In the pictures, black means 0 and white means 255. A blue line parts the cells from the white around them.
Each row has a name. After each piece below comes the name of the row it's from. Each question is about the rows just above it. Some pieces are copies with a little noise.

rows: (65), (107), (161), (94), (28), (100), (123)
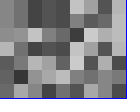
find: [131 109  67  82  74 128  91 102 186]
(107)
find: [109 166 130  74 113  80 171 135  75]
(123)
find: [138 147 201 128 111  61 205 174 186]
(161)
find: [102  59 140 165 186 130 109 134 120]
(100)

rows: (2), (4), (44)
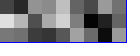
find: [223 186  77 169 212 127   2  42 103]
(4)
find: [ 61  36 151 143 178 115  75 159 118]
(2)

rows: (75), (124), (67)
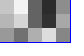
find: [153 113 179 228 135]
(67)
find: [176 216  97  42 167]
(124)

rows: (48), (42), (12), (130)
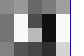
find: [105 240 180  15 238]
(12)
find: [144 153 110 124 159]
(48)
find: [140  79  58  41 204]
(130)

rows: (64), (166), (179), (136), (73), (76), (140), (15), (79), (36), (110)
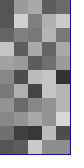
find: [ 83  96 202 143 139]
(110)
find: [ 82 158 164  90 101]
(64)

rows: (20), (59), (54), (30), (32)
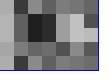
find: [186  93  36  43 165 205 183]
(54)
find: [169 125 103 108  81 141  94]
(30)

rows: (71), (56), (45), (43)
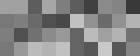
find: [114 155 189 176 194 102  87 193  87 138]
(43)
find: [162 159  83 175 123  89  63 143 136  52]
(71)
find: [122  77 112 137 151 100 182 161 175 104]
(45)
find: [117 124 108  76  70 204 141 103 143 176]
(56)

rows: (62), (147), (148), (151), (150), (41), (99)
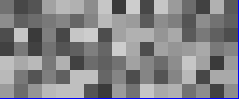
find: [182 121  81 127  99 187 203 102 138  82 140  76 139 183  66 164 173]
(41)
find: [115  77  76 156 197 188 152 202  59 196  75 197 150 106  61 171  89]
(62)
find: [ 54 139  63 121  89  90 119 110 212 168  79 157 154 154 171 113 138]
(151)

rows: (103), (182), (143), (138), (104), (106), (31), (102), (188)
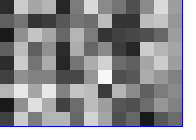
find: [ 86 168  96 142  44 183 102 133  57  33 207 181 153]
(138)
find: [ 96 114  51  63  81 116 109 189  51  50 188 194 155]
(182)
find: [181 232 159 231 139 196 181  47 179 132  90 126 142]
(31)
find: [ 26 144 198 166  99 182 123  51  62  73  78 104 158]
(143)
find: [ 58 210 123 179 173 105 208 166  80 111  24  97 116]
(188)

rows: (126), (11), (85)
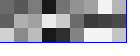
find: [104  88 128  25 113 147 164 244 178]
(126)
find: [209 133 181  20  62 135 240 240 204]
(85)
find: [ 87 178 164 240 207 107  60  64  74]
(11)

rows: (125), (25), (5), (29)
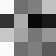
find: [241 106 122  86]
(29)
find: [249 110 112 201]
(125)
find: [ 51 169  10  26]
(25)

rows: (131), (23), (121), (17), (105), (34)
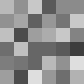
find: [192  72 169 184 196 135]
(121)
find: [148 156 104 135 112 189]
(23)

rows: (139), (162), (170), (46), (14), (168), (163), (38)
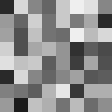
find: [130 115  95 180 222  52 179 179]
(163)
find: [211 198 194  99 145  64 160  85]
(14)
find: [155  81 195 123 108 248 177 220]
(170)

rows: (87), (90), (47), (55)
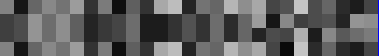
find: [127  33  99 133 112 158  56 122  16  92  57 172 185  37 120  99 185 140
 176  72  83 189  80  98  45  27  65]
(87)
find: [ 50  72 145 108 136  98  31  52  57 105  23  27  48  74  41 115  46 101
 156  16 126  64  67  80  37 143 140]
(90)
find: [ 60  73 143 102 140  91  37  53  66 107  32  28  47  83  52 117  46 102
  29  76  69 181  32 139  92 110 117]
(47)

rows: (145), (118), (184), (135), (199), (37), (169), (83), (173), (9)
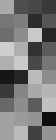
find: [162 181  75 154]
(9)
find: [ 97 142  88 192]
(83)

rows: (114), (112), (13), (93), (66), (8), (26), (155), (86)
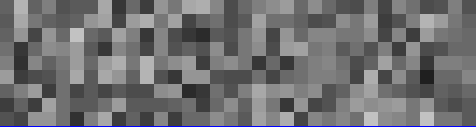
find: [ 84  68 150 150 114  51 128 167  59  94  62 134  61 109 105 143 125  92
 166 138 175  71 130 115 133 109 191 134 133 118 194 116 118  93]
(86)
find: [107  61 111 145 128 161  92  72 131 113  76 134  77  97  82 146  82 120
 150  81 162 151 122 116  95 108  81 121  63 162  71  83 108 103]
(93)

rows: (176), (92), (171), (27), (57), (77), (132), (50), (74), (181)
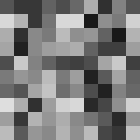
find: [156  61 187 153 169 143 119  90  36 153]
(74)
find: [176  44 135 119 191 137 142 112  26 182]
(171)

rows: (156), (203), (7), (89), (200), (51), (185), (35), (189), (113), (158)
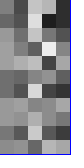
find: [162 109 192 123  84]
(7)
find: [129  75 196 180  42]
(156)
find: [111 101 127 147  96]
(51)
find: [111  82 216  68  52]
(185)
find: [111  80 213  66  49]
(185)
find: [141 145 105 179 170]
(158)

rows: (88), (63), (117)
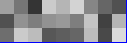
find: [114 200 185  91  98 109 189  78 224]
(117)
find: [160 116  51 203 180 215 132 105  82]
(88)
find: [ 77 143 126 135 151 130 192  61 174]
(63)

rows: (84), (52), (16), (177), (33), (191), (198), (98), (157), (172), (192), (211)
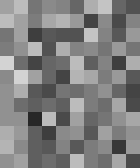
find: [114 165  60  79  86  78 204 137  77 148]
(16)
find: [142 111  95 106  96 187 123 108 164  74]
(98)

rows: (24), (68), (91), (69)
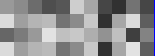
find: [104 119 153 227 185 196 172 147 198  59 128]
(91)
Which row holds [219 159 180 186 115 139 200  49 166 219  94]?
(68)
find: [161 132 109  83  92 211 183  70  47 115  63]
(24)

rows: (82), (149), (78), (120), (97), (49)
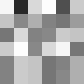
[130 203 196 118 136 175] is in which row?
(49)
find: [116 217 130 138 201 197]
(78)
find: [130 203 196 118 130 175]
(97)

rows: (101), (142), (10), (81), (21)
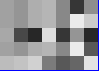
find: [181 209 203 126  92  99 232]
(21)
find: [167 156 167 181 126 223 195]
(142)

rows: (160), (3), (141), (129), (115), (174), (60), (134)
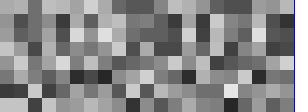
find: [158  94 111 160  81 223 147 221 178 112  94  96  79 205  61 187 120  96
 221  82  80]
(141)
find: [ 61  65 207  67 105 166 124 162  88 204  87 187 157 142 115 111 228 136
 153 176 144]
(60)
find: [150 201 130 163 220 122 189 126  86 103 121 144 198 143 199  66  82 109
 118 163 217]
(115)

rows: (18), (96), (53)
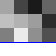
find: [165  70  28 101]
(18)
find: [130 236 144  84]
(53)
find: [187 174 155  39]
(96)

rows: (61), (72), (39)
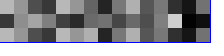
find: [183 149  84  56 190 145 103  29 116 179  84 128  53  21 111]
(61)
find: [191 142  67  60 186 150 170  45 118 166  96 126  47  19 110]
(39)
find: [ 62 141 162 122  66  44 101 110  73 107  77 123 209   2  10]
(72)

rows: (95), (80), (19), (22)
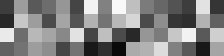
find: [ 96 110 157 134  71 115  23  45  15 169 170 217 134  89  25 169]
(22)
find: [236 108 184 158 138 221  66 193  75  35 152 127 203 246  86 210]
(19)
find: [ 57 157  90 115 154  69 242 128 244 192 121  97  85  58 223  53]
(95)

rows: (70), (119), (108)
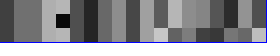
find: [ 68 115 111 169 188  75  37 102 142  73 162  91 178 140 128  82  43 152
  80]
(70)
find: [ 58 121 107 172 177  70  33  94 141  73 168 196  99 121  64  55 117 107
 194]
(108)
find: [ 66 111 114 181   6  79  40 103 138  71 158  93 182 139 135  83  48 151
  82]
(119)

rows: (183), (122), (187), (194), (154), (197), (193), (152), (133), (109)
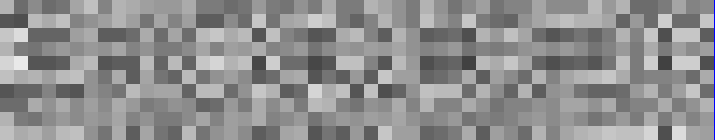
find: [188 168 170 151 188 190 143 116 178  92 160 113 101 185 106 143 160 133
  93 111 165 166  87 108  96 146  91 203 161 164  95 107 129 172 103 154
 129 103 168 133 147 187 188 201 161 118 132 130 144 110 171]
(197)
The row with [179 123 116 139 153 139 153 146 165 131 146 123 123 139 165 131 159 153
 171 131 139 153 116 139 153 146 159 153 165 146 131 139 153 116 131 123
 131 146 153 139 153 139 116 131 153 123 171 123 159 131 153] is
(133)

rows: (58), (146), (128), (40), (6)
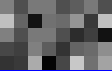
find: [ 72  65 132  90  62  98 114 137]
(40)
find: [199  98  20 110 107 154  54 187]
(146)
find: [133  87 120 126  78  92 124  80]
(58)
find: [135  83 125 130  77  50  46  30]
(128)

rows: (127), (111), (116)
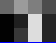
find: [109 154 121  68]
(127)
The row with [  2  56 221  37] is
(116)
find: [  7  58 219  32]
(116)

